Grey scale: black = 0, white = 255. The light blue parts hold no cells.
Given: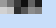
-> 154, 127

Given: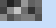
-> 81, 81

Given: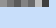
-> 147, 62

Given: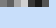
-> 124, 84

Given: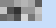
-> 136, 181

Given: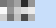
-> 119, 176

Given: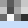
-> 157, 47

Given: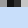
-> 156, 197

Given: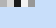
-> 179, 151
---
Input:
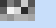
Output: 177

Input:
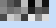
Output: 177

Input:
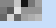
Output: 103

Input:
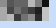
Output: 59

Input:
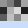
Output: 136

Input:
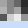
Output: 235

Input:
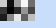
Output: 231

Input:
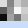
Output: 119

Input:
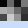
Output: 147

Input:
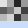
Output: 52
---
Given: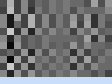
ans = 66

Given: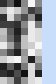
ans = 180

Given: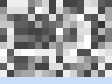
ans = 150

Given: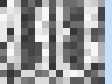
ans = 205

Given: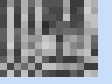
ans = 83

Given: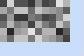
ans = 167

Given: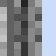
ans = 182

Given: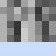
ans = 148
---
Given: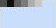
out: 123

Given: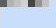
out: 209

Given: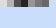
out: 36

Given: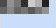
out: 47

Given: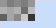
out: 125

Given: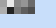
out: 149

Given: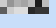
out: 164

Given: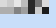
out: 188
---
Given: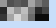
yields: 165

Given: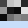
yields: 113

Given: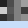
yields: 76

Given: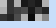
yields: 36

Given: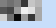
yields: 112

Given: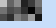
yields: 46

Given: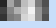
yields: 123
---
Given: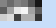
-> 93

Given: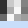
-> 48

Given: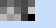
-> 125

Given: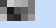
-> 137

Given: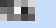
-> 119

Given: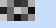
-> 32

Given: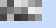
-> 97

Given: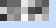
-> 206

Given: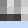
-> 144

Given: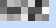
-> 117
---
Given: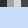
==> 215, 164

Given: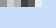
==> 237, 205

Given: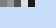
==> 223, 152

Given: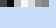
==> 247, 217

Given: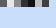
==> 231, 193

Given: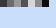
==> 213, 153

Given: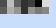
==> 218, 189
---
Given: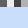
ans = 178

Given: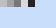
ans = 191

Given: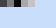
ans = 167

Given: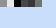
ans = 145

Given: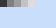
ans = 195

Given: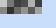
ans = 176
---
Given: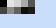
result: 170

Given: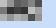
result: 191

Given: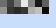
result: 25

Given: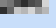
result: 88

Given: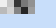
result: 120

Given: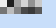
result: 146

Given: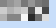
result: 232

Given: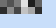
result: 30
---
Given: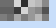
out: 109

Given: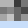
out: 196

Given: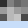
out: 184

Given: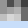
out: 215

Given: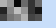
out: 118

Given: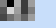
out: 112

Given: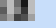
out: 160
